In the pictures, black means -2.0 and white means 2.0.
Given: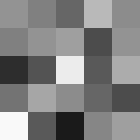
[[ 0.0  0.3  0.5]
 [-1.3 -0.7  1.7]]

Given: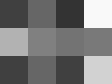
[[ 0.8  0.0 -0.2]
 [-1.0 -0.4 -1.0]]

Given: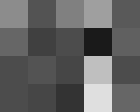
[[-0.4 -1.0 -0.8]
 [-0.8 -0.7 -0.9]]

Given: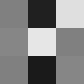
[[ 0.1  1.6  0.0]
 [ 0.0 -1.6  0.1]]

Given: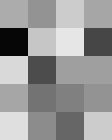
[[-1.9  1.1  1.6]
 [ 1.4 -0.8  0.5]]

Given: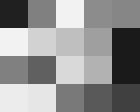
[[ 1.8  1.3  1.0]
 [ 0.0 -0.5  1.4]]
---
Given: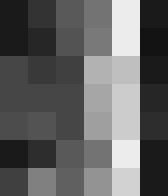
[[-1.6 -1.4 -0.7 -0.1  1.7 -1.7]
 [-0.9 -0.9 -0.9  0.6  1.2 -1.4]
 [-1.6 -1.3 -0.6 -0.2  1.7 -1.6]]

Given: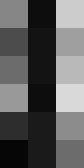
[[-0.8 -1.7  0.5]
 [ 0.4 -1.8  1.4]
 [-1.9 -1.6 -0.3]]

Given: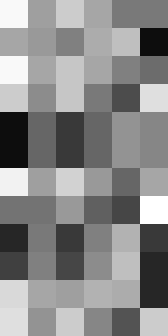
[[ 0.6  0.4  0.0  0.7  1.0 -1.8]
 [ 1.2  0.2  1.1 -0.1 -0.8  1.5]
 [-1.8 -0.4 -1.1 -0.4  0.3  0.1]
 [-0.2 -0.2  0.4 -0.5 -0.9  2.0]
 [-1.0  0.0 -0.9  0.2  1.0 -1.4]
 [ 1.5  0.3  1.2  0.1 -0.7  1.2]]

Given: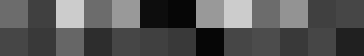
[[-0.9 -1.1 -0.4 -1.3 -0.9 -1.0 -1.1 -1.9 -0.9 -0.8 -1.1 -0.9 -1.5]]

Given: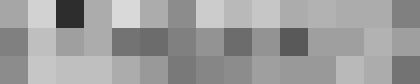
[[ 0.0  1.0  0.5  0.7 -0.2 -0.3  0.0  0.3 -0.3  0.3 -0.6  0.5  0.5  0.8
   0.5]]

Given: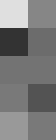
[[-1.2 -0.3]
 [-0.1 -0.7]]

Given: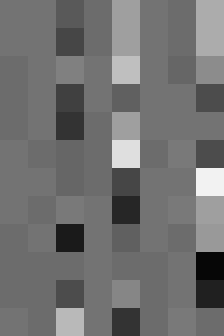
[[-0.2 -0.2 -0.9 -0.3  0.5 -0.2 -0.3  0.7]
 [-0.3 -0.2 -1.0 -0.2 -0.5 -0.2 -0.2 -0.8]
 [-0.2 -0.3 -0.4 -0.3  1.5 -0.3 -0.1 -0.8]
 [-0.2 -0.3 -0.1 -0.2 -1.4 -0.2 -0.1  0.5]
 [-0.3 -0.3 -0.3 -0.2 -0.3 -0.3 -0.2 -1.9]
 [-0.2 -0.3  0.9 -0.2 -1.2 -0.3 -0.1 -0.3]]

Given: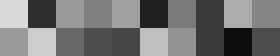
[[ 0.4  1.2 -0.4 -0.8 -0.9  1.0  0.3 -1.1 -1.8 -0.8]]
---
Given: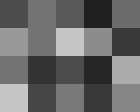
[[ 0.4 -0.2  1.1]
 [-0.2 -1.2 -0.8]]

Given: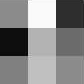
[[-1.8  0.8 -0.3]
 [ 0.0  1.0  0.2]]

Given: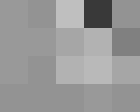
[[0.4 0.4 0.6]
 [0.4 0.3 0.8]]

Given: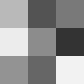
[[ 1.7  0.2 -1.2]
 [ 0.3 -0.4  1.8]]

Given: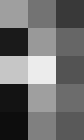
[[-1.6  0.4 -0.4]
 [ 1.1  1.7 -0.7]]

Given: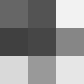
[[-1.0 -0.9  0.1]
 [ 1.4  0.4  1.6]]
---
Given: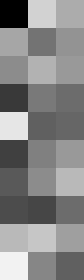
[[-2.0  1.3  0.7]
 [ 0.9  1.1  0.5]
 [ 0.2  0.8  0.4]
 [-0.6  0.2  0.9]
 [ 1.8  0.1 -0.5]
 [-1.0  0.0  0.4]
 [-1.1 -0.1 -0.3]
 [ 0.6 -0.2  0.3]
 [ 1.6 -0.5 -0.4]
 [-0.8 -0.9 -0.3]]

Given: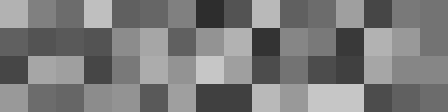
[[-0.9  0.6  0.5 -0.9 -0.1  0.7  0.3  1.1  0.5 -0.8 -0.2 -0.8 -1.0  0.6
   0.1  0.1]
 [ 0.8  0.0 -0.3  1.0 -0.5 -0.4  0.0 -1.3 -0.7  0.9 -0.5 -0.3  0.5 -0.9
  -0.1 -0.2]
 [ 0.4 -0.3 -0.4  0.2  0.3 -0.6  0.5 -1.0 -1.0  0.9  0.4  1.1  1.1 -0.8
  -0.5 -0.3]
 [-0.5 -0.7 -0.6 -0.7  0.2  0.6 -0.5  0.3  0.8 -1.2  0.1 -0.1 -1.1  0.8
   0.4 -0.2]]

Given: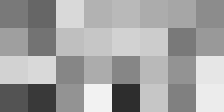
[[ 1.3  1.4  0.1  0.7  0.1  0.9  0.3  1.6]
 [ 0.5 -0.2  1.0  1.1  1.3  1.2 -0.1  0.4]
 [-0.1 -0.4  1.4  0.8  0.9  0.7  0.6  0.2]
 [-0.7 -1.1  0.3  1.8 -1.3  1.1  0.0  1.7]]

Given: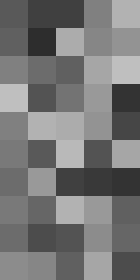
[[ 0.0  0.8  0.7  0.3 -0.9]
 [-0.3  0.4 -1.0 -1.1 -1.2]
 [ 0.2  0.1 -0.5  0.6 -0.8]
 [ 0.0 -0.3 -0.5  0.6  1.0]
 [-0.1 -0.4  0.8  0.4 -0.5]
 [-0.1 -0.6  0.9 -0.7  0.6]
 [ 1.0 -0.7 -0.2  0.4 -1.2]
 [-0.3 -0.8 -0.7  0.2 -0.4]
 [-0.6 -1.0 -1.0  0.0  0.8]
 [-0.5 -1.3  0.7  0.1  0.3]]

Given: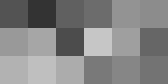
[[ 0.8  1.0  0.7 -0.1  0.1 -0.2]
 [ 0.4  0.6 -0.8  1.1  0.5 -0.4]
 [-0.7 -1.2 -0.5 -0.3  0.3  0.2]]

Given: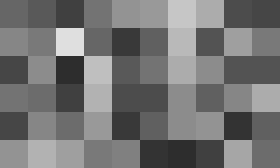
[[ 0.3  0.8  0.5 -0.1  0.0 -1.2 -1.3 -1.0  0.6 -0.3]
 [-0.9  0.2 -1.3  1.0 -0.6 -0.2  0.7  0.2 -0.7 -0.7]
 [-0.9  0.1 -0.3  0.4 -1.1 -0.5  0.2  0.3 -1.2 -0.5]
 [ 0.1 -0.1  1.5 -0.4 -1.1 -0.5  0.9 -0.7  0.5 -0.1]
 [-0.2 -0.3 -1.0  0.8 -0.8 -0.8  0.2 -0.5  0.1  0.7]
 [-0.4 -0.6 -1.0 -0.2  0.3  0.4  1.1  0.7 -0.8 -0.9]]

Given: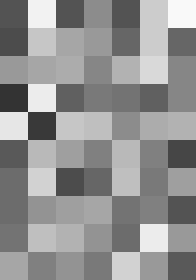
[[-0.7  1.8 -0.7  0.2 -0.7  1.2  1.9]
 [-1.2  1.7 -0.5 -0.1 -0.2 -0.5  0.1]
 [-0.3  1.3 -0.8 -0.4  1.0 -0.1  0.5]
 [-0.8  1.1  0.6  0.4 -0.4  1.2 -0.4]
 [-0.2  1.0  0.8  0.3 -0.3  1.7  0.4]
 [-0.6  0.9  0.5  0.0  0.9  0.0 -0.9]
 [ 0.4  0.6  0.7  0.1  0.8  1.4  0.1]
 [-0.3  0.3  0.5  0.6 -0.2  0.0 -0.7]
 [ 0.6  0.0  0.3 -0.1  1.3  0.4 -0.6]
 [ 1.6 -1.1  1.1  1.0  0.2  0.7  0.8]]
